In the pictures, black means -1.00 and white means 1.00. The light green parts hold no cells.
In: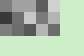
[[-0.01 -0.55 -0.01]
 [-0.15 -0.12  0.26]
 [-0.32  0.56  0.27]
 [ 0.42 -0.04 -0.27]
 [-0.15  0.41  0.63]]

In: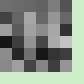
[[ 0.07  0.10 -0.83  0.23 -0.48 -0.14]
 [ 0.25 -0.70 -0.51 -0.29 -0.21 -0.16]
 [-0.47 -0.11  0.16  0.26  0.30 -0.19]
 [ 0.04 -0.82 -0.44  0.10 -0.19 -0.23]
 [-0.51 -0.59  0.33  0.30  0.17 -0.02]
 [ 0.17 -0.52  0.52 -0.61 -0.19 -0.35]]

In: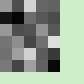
[[-0.05 -0.12 -0.09  0.19 -0.83  0.20]
 [-0.47  0.25  0.11 -0.39 -0.96 -0.39]
 [ 0.25  0.63 -0.45 -0.36 -0.15  0.65]
 [-0.24 -0.28 -0.12  0.15 -0.32 -0.20]
 [-0.93 -0.55  0.74 -0.32 -0.41 -0.23]]

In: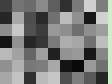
[[ 0.31  0.13  0.45 -0.85  0.10 -0.70 -0.50]
 [ 0.52  0.39  0.27  0.14  0.56  0.32 -0.10]
 [-0.62 -0.06 -0.20 -0.70 -0.37 -0.39 -0.16]
 [ 0.46 -0.02  0.25 -0.58 -0.53 -0.67  0.08]
 [ 0.55  0.32 -0.75 -0.04  0.20 -0.11 -0.26]
 [-0.38 -0.84  0.15  0.36  0.11  0.47 -0.62]
 [-0.01 -0.93  0.20  0.30 -0.14  0.13 -0.05]
 [-0.30  0.21 -0.81 -0.11  0.11 -0.82  0.62]
 [-0.70 -0.12  0.06  0.48  0.23  0.64 -0.02]]

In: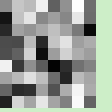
[[-0.75 -0.21  0.27  0.89 -0.39 -0.40 -0.69 -0.84  0.09]
 [ 0.67 -0.66  0.44 -0.56 -0.24 -0.42  0.26  0.52  0.55]
 [ 0.29 -0.62  0.75  0.12  0.65  0.47  0.16  0.79  0.47]
 [ 0.80  0.26  0.49 -0.29 -0.90 -0.69  0.32  0.07  0.88]
 [ 0.29 -0.36 -0.15 -0.98  0.23  0.54  0.50  0.24 -0.25]
 [ 0.00  0.36 -0.72 -0.64  0.64  0.77  0.28  0.06  0.14]
 [ 0.95  0.91  0.46 -0.11  0.36  0.25 -0.05  0.81  0.99]
 [-0.22  0.34  0.30  0.02  0.24  0.35 -0.93 -0.15 -0.14]]

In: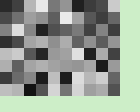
[[ 0.49 -0.54  0.37  0.49 -0.63  0.02 -0.43 -0.67]
 [ 0.41 -0.16 -0.25  0.59 -0.42  0.73 -0.12 -0.50]
 [-0.85  0.06  0.29 -0.31  0.29  0.04  0.24  0.43]
 [-0.35 -0.78  0.38 -0.71  0.39 -0.74  0.13  0.82]
 [ 0.66  0.49  0.27  0.20  0.12 -0.37 -0.26 -0.06]
 [-0.09 -0.77  0.21  0.26  0.36 -0.23  0.84  0.16]
 [ 0.66  0.72  0.17  0.76 -0.24 -0.04  0.27 -0.75]
 [ 0.25  0.44  0.31 -0.75  0.13 -0.49 -0.32 -0.53]
 [ 0.34  0.61 -0.79  0.35 -0.28  0.03 -0.51 -0.42]
 [-0.36 -0.21  0.21 -0.49  0.16 -0.52 -0.20  0.59]]

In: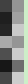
[[-0.44 -0.82 -0.38  0.33 -0.71 -0.76 -0.49]
 [ 0.61 -0.14  0.60  0.17  0.58  0.26  0.16]]

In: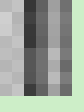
[[ 0.42  0.51  0.42  0.49  0.45  0.60  0.62  0.45]
 [ 0.54  0.43  0.49  0.44  0.53  0.46  0.41  0.53]
 [-0.53 -0.33 -0.32 -0.32 -0.57 -0.56 -0.49 -0.57]
 [-0.23 -0.13 -0.11 -0.12 -0.24 -0.21 -0.18 -0.24]
 [ 0.26  0.46  0.34  0.45  0.26  0.28  0.30  0.25]
 [-0.16 -0.03 -0.17 -0.04 -0.12 -0.08 -0.04 -0.12]]
